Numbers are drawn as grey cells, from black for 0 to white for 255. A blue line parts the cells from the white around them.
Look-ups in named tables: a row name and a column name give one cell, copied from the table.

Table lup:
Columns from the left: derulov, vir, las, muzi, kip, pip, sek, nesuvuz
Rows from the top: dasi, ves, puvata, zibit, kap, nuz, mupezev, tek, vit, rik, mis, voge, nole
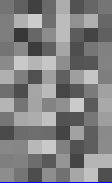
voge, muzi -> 89
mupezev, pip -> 87
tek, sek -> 90
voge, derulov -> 127
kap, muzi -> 198
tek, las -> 164
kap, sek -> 86
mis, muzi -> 201
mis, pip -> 82
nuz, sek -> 197

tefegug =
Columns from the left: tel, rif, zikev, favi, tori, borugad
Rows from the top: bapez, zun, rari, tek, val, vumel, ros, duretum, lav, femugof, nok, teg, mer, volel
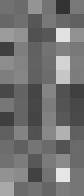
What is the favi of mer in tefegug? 115
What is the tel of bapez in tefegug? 113
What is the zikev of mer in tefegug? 66
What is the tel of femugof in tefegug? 96
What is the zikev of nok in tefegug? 117
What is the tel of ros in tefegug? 72
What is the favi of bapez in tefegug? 116
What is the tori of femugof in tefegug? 177
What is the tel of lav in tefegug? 63
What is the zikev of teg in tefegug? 88
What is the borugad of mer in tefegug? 118
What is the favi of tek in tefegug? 115
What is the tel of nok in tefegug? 109

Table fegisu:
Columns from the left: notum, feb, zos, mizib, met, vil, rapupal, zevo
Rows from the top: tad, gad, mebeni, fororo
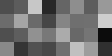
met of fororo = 112
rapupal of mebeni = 117
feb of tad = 92
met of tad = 101
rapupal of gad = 112
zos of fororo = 81
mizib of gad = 70
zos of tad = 199
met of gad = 133
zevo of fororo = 48
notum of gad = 108
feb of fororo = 53
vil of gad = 111
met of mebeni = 171
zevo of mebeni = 12
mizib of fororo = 72
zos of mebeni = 145
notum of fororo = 137
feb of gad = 165

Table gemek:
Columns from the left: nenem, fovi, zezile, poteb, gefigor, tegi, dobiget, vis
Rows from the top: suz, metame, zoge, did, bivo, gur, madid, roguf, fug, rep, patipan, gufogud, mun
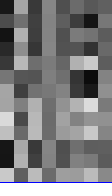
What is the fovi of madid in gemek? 63
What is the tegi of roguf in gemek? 179
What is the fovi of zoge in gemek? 176
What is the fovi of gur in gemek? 86
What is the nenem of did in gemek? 41
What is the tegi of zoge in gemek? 123
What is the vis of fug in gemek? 145
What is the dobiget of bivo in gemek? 202
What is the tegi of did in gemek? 83
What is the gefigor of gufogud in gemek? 81
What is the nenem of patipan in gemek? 22
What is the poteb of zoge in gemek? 132
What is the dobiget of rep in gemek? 200
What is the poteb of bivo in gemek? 123
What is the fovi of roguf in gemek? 128
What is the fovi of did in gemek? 142
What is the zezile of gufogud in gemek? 64
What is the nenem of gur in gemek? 118
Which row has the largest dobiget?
roguf

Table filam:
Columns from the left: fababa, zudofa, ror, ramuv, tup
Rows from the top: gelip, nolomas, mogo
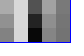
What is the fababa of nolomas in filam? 145
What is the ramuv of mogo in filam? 133
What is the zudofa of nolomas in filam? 216
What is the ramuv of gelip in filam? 162
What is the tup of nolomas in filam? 117
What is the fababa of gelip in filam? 171
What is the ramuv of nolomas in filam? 143
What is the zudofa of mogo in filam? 215
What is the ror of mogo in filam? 8

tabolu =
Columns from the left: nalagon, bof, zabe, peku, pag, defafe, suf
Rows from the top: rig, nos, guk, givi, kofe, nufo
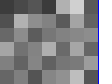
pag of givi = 106
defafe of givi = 166
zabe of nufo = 84
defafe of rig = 208
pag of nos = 90
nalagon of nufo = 102
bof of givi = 114
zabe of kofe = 133
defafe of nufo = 190
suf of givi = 102
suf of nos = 98

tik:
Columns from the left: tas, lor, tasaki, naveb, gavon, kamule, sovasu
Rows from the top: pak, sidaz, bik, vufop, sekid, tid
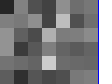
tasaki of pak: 80
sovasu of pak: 119
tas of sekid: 115
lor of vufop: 59
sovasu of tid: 126
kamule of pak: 110
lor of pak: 130
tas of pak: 38
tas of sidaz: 127
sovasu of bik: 139

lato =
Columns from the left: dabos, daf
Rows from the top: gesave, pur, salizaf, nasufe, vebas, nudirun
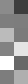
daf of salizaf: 123
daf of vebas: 104
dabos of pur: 126
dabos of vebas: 255
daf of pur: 125
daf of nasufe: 228
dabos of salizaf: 187
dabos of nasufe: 130
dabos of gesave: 139
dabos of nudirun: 125
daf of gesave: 61
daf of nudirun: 175

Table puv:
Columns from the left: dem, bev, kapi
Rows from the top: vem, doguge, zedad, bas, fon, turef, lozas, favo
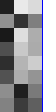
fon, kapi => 205
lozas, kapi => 122
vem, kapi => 218
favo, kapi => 95
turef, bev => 173
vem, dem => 31
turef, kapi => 148
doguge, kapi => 127
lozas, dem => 142
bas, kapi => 171
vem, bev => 233
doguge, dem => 145
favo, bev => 60
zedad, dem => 25
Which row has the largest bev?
vem

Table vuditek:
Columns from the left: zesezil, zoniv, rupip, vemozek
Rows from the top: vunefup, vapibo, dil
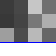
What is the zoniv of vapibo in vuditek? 68
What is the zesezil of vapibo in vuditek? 56
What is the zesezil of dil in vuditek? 158
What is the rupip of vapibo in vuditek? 120
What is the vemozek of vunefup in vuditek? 112
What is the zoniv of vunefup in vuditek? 71
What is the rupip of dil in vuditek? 185
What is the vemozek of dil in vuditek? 102
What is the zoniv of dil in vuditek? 76
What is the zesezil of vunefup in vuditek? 59
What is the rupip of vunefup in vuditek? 198
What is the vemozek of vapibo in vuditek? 174
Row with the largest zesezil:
dil

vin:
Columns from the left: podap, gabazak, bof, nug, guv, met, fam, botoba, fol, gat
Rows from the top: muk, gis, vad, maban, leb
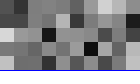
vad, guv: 146
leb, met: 86
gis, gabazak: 71
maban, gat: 184
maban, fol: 99
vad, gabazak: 153
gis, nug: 116
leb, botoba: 73
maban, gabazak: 117
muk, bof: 126
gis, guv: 181
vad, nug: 22
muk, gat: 141
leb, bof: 111
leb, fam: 140
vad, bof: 146

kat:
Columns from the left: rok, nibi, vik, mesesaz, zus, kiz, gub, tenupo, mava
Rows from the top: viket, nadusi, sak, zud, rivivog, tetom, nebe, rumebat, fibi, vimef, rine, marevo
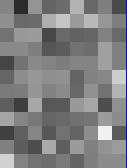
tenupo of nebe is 114
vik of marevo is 115
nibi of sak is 152
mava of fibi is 140
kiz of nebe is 103
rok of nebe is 122
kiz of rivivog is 132
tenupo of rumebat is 78
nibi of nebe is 124
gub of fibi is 117
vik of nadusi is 107
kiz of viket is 179

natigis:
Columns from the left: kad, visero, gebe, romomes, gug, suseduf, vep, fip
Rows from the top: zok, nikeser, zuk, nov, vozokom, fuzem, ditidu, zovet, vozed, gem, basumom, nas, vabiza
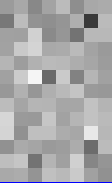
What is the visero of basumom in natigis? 170
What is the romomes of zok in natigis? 163
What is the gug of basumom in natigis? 157
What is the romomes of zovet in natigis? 180
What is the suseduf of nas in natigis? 208
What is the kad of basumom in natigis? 145
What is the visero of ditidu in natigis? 177
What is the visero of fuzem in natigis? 203
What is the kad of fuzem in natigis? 161
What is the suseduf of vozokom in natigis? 173
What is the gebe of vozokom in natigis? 177
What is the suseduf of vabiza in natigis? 202
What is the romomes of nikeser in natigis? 143

